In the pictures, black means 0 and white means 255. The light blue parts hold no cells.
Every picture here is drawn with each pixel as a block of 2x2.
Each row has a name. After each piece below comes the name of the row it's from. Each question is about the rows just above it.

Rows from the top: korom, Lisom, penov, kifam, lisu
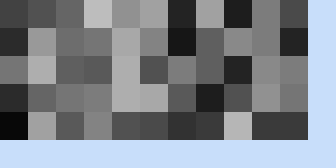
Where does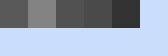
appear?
lisu
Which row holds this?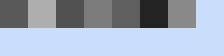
penov
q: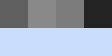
Lisom
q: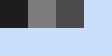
korom
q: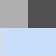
penov
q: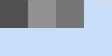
kifam

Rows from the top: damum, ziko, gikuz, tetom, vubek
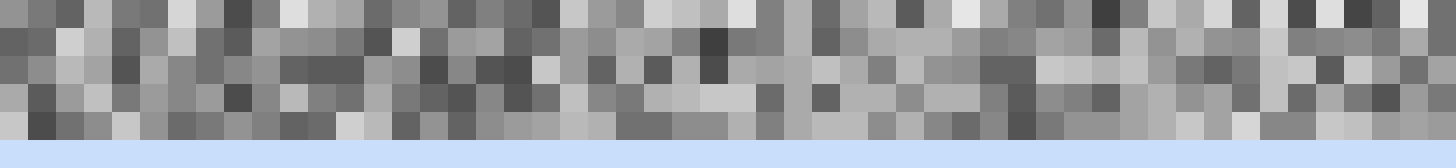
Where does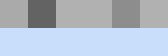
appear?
tetom
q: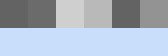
vubek
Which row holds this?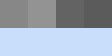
gikuz
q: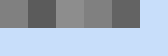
tetom
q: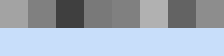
ziko
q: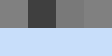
ziko

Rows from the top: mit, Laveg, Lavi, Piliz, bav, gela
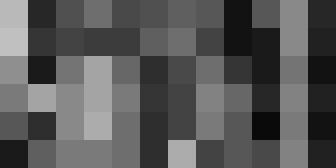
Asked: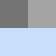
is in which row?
Lavi
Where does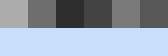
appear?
bav
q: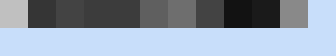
Laveg

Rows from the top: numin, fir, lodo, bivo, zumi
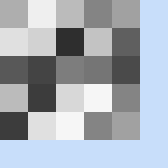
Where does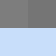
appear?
lodo
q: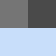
lodo
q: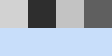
fir
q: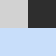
fir
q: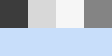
bivo

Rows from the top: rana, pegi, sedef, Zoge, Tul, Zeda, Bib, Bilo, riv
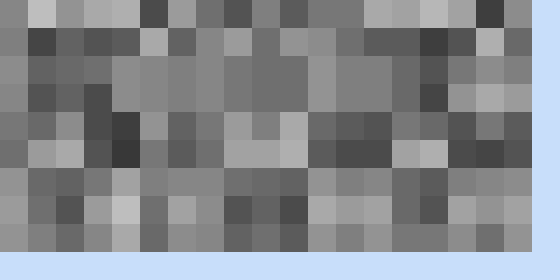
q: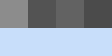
Bilo
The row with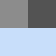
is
Bilo

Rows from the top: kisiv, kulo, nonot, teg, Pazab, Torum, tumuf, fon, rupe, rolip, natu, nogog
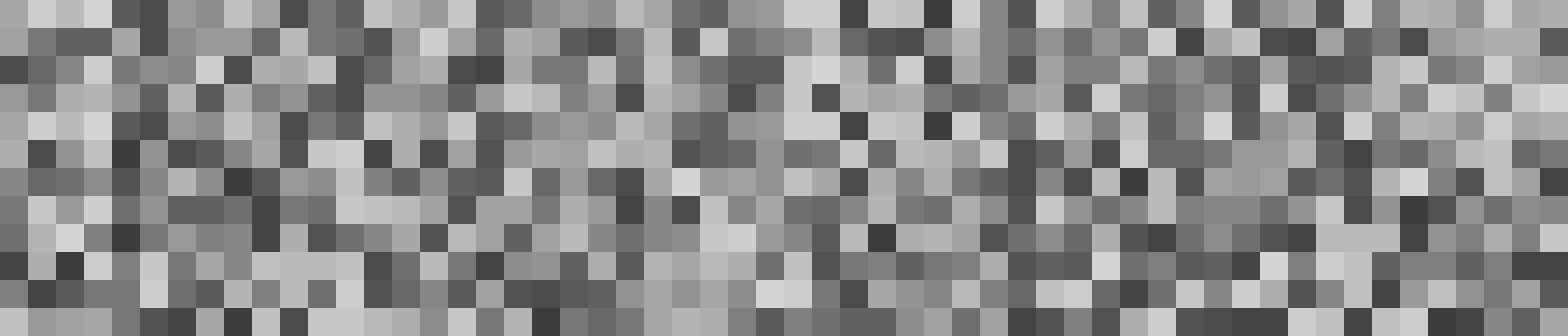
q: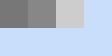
nonot
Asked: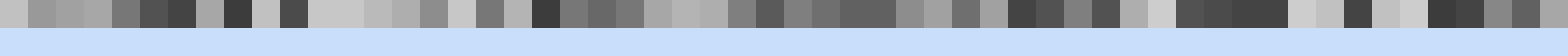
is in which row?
nogog

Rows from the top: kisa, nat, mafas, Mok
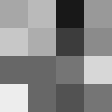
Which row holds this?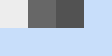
Mok
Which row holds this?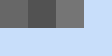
Mok
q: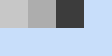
nat
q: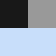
kisa
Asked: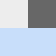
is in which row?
Mok
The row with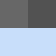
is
Mok
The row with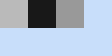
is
kisa

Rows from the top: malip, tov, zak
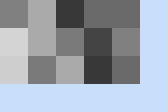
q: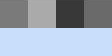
zak
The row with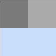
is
zak

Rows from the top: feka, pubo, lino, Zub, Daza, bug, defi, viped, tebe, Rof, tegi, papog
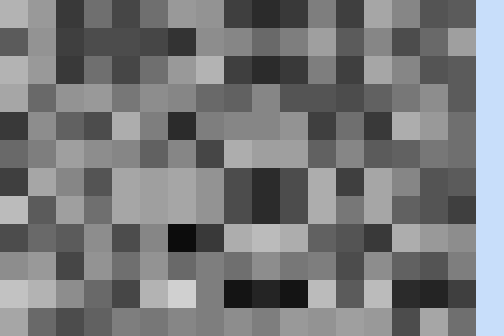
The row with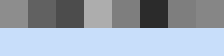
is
Daza
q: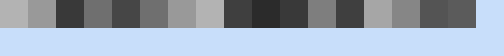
lino

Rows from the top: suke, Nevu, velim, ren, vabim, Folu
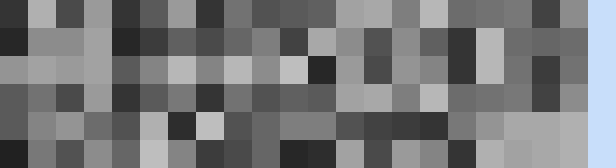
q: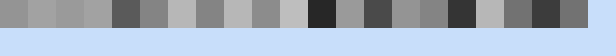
velim
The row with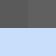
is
suke

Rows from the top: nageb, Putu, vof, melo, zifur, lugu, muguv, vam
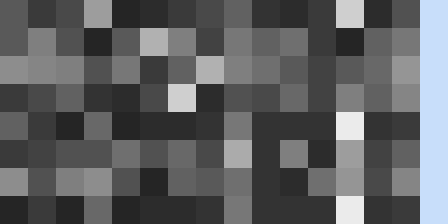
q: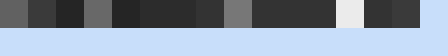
zifur
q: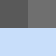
muguv
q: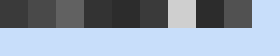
nageb
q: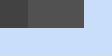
lugu
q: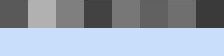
Putu

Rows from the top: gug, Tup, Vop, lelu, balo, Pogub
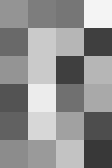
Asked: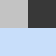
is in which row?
Pogub
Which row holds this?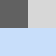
balo
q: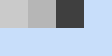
Tup
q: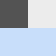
lelu

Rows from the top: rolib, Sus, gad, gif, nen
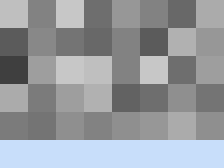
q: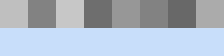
rolib
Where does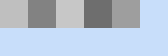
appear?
gad
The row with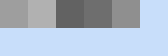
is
gif
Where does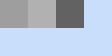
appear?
gif
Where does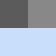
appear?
Sus

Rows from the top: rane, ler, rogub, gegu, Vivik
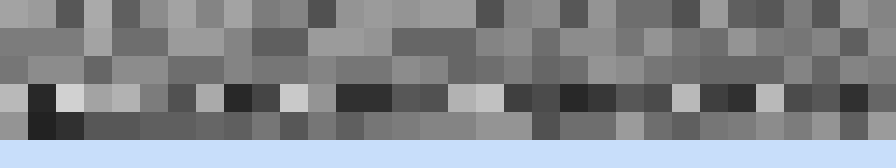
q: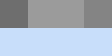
ler
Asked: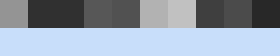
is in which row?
gegu
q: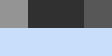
gegu

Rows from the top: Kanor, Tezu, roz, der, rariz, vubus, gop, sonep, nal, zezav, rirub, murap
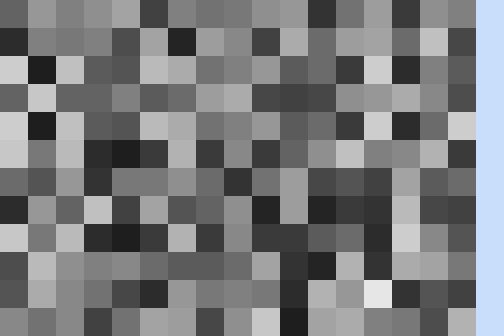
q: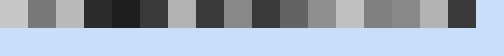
vubus
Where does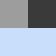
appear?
Kanor
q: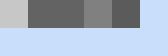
der
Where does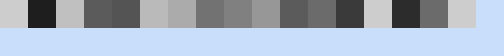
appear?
rariz

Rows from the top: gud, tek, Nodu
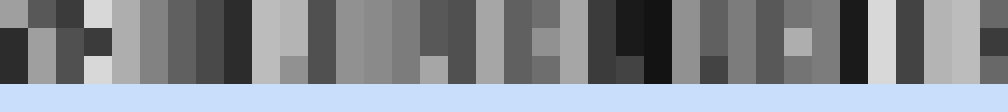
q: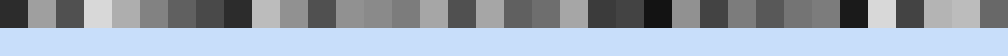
Nodu
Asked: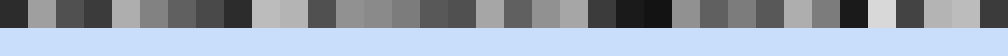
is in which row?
tek
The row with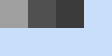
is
tek

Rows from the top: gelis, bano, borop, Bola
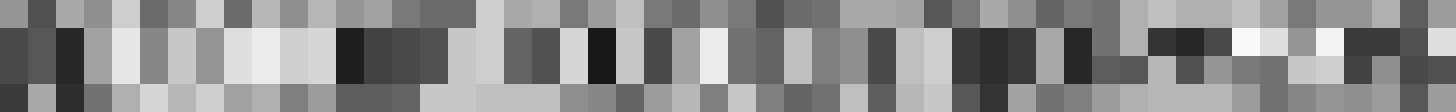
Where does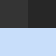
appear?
bano
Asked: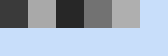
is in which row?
bano
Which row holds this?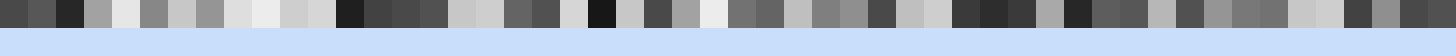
borop
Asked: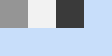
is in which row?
bano

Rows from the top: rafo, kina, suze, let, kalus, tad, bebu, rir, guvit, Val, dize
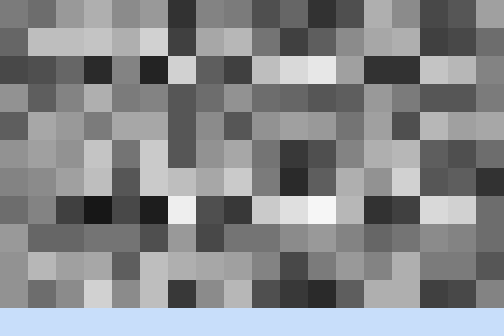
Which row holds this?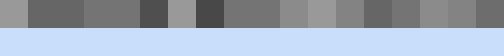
guvit
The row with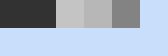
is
suze
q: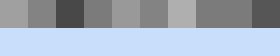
Val
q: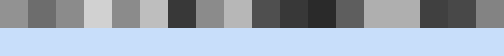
dize
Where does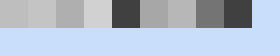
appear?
kina
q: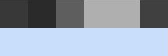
dize

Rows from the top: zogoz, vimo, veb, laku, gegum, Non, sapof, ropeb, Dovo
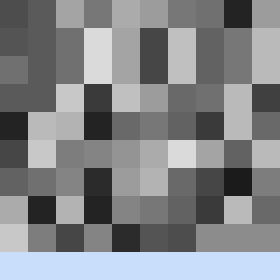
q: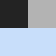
ropeb
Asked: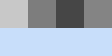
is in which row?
Dovo

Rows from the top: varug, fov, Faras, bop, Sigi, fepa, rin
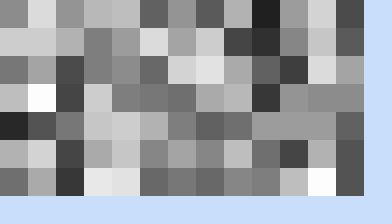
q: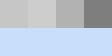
Sigi
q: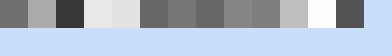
rin

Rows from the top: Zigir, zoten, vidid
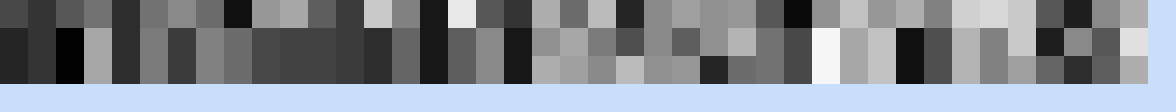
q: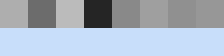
Zigir
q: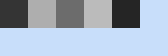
Zigir
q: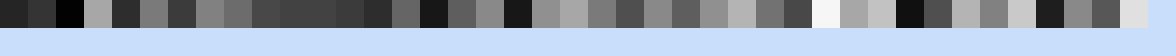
zoten
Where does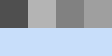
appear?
vidid
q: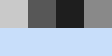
Zigir
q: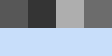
Zigir

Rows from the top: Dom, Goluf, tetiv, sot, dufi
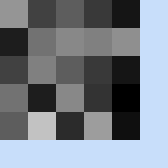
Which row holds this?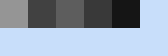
Dom
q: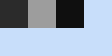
dufi
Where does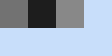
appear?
sot
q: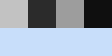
dufi

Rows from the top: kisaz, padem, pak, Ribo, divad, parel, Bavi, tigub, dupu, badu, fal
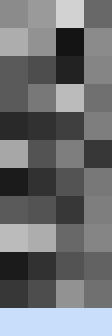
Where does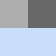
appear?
dupu
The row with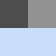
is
fal
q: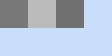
Ribo
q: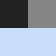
pak
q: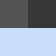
tigub
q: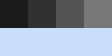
Bavi
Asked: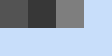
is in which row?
tigub

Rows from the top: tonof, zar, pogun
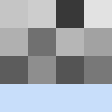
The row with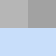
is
zar
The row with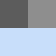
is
pogun

